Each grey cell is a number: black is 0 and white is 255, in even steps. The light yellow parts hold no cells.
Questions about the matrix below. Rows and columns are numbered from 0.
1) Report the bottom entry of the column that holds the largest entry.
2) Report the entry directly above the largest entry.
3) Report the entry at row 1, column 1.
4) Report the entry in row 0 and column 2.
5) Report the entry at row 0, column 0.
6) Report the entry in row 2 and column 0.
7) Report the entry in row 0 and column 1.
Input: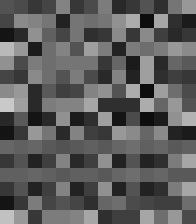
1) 193
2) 138
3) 138
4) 55
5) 83
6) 20
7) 75

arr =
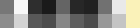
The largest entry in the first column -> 140
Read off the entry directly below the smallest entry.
76
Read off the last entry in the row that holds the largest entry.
233
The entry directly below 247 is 211
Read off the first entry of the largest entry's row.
119

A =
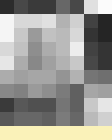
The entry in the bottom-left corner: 88
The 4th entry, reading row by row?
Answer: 58
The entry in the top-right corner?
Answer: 251
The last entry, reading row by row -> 208
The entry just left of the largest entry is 224
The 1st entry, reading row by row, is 44
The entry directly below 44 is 245
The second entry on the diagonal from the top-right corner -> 66
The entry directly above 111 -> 52
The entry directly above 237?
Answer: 216
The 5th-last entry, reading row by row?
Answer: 96
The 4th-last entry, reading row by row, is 123

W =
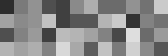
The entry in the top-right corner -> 202
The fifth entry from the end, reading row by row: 194
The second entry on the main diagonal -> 138
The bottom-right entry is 86
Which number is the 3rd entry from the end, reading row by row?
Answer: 208
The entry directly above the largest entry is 51
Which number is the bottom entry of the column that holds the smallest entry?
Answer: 180
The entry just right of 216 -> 168
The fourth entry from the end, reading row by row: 122
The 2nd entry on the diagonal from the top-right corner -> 130
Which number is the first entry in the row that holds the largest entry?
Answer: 79
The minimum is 45
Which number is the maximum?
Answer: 222
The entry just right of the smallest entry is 122

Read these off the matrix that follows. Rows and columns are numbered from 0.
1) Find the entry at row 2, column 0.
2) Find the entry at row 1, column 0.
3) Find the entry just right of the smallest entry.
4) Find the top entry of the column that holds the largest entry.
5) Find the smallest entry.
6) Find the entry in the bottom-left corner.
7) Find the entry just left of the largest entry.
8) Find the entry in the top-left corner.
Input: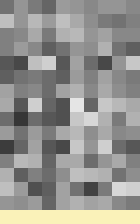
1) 128
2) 191
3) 108
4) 149
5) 54
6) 149
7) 80
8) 114
